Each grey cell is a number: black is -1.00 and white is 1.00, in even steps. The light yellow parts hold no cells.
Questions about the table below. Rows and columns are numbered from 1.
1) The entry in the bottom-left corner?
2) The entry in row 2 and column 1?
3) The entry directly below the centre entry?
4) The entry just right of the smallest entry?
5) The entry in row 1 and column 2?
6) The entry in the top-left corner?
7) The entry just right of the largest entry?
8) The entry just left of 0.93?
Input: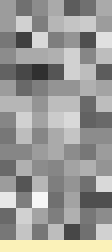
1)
-0.07
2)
0.22
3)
0.33
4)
-0.33
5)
-0.12
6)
0.22
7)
-0.12
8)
-0.01

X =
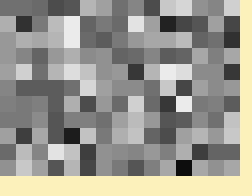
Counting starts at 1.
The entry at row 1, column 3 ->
-0.17
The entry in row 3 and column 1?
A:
0.19
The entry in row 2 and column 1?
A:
0.37
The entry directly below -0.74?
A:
0.31
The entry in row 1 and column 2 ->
-0.12
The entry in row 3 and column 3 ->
0.31
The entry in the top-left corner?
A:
-0.12
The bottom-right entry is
0.31
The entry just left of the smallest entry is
0.31
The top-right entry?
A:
0.62
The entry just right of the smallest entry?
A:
0.31
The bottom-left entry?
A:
0.14
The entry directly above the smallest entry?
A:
0.37
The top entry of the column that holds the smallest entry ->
0.67
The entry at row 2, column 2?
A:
-0.62
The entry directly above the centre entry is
0.19
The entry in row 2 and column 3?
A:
-0.06
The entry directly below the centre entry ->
-0.17
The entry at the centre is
0.09
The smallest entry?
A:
-0.90

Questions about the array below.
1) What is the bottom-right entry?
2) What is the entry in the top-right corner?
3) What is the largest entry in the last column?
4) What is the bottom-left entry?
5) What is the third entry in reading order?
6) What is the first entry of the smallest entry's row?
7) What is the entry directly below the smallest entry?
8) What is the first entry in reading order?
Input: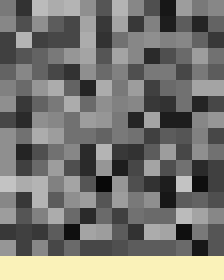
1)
-0.33
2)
0.06
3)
0.29
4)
0.18
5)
0.47
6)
0.53
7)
-0.33
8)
-0.05

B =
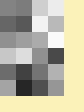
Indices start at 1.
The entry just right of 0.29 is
-0.70
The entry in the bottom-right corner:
0.18
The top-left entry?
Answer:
0.03
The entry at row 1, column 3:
0.62
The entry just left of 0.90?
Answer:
-0.31
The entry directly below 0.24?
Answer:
0.73
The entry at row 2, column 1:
-0.20

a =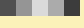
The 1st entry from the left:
-0.37
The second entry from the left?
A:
0.17
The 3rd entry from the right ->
0.71

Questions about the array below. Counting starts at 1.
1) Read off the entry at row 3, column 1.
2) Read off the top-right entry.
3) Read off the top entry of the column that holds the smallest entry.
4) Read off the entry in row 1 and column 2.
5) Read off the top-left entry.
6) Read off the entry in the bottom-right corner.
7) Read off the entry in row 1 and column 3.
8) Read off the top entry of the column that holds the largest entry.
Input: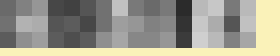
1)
-0.28
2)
0.45
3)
-0.66
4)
0.01
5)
-0.17
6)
0.30
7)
0.18
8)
0.45

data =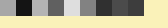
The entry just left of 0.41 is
-0.84
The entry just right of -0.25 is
0.74
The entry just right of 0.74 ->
0.02
